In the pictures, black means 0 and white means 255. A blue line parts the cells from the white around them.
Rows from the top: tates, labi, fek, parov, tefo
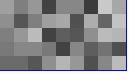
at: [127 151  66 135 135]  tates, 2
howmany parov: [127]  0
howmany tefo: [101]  0
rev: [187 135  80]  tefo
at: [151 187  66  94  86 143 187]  fek, 2

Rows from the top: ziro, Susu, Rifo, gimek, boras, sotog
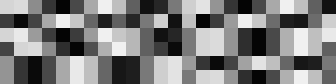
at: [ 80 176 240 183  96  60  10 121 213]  gimek, 7
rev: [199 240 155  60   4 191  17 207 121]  Susu
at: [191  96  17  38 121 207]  ziro, 9

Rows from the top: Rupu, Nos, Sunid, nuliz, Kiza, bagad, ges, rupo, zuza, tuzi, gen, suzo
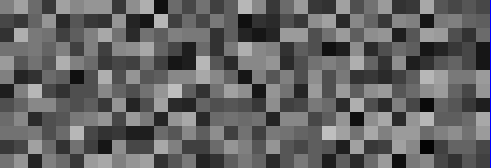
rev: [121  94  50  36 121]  suzo
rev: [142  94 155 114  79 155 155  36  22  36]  Sunid
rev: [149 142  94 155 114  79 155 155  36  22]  Sunid
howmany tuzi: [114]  6
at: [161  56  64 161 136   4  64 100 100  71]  gen, 26
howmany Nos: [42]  3

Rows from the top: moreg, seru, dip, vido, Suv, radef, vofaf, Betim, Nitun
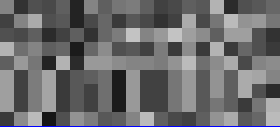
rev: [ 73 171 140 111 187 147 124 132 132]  Suv
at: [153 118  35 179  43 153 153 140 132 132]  Suv, 2
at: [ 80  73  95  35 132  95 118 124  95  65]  moreg, 3
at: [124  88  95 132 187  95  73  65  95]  Nitun, 7
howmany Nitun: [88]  2

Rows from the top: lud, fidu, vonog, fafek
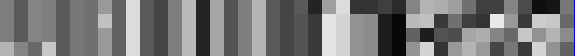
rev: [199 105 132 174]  vonog
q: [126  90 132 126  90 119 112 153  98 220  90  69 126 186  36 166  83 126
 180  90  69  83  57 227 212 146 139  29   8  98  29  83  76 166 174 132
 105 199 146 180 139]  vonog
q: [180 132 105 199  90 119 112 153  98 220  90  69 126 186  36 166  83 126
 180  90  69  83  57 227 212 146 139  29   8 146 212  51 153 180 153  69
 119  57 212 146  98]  fafek
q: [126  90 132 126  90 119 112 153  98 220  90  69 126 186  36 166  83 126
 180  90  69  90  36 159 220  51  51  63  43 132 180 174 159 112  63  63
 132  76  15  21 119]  lud
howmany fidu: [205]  1

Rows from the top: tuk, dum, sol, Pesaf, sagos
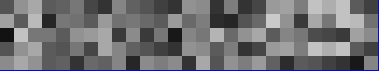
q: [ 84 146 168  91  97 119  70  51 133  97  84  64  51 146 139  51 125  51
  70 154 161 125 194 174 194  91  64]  tuk
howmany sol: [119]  5
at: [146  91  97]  sagos, 3

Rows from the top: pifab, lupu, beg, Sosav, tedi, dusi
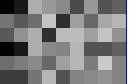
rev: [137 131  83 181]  dusi
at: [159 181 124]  tedi, 5

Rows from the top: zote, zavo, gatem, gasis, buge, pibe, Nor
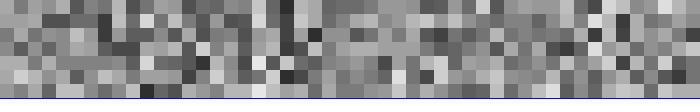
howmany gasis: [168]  6
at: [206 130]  gasis, 15

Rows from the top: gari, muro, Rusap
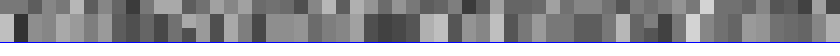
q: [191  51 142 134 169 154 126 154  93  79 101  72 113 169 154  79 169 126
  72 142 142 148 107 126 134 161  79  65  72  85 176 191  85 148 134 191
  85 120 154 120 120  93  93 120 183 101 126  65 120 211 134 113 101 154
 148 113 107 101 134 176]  muro
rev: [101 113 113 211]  gari
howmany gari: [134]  7

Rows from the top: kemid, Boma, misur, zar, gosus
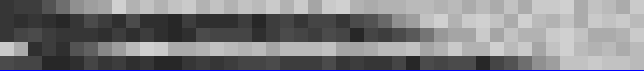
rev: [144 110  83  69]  gosus
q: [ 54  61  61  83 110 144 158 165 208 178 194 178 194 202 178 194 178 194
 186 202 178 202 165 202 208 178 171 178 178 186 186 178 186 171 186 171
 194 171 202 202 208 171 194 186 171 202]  kemid
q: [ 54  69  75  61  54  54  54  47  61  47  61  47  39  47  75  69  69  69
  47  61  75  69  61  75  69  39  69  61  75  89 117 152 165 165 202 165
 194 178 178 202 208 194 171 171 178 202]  misur
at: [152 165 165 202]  misur, 32

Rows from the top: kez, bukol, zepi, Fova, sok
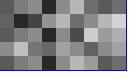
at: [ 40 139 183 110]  kez, 4
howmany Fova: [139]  3

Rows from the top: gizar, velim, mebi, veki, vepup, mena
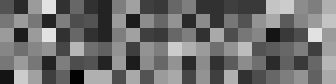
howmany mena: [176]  3
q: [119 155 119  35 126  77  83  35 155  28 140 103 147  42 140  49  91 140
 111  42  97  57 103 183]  vepup

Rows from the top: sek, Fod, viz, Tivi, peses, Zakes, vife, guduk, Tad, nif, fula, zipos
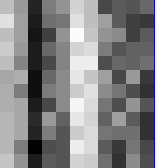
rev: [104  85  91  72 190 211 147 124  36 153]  sek
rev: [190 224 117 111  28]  Fod
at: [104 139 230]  Zakes, 4

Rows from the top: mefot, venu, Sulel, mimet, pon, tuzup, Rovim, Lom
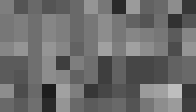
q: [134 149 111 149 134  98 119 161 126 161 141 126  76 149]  mimet
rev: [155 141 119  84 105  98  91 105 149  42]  Lom

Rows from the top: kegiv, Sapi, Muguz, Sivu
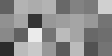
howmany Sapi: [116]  1
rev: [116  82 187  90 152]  Sivu
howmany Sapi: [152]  2

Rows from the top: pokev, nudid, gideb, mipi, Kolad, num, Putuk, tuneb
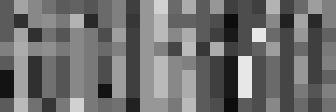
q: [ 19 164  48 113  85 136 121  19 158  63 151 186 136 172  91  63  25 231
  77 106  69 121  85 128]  Putuk
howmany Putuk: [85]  2
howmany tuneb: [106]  2

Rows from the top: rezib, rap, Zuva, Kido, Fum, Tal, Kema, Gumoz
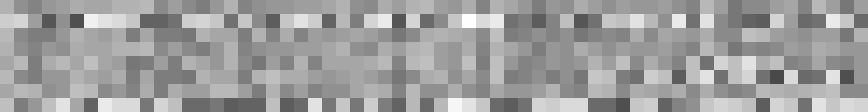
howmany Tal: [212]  1
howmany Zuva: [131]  6
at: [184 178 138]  Kema, 43
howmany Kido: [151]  12
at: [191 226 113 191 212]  Tal, 50
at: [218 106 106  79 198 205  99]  Gumoz, 42
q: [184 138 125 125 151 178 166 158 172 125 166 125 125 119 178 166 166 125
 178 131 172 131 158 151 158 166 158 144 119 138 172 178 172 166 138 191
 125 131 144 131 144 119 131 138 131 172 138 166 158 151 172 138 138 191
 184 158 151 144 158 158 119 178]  Zuva

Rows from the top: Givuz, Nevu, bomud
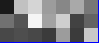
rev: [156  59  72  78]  bomud
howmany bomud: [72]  2

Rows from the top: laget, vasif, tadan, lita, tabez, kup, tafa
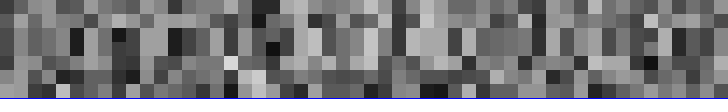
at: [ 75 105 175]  tabez, 50
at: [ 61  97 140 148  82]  laget, 1

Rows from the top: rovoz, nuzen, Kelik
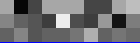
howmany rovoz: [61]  0
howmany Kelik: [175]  1
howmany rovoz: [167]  5
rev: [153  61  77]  nuzen
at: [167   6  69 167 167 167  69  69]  rovoz, 1
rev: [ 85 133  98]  Kelik

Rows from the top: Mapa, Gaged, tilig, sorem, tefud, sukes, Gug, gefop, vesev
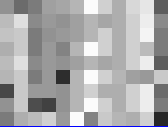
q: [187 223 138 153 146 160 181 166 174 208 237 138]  Gaged
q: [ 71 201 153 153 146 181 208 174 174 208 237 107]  Gug
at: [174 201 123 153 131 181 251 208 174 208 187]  sorem, 1
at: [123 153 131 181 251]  sorem, 3
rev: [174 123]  vesev
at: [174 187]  vesev, 2
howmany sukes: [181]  3

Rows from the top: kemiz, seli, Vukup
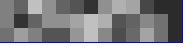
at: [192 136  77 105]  Vukup, 7
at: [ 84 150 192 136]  Vukup, 5
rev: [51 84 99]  kemiz
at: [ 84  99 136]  seli, 9
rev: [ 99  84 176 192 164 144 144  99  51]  seli
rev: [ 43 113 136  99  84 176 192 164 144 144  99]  seli
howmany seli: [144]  2

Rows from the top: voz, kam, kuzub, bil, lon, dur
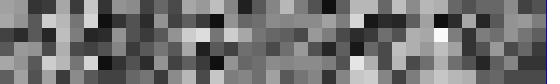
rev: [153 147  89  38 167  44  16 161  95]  kam
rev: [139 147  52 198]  voz
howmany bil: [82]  3

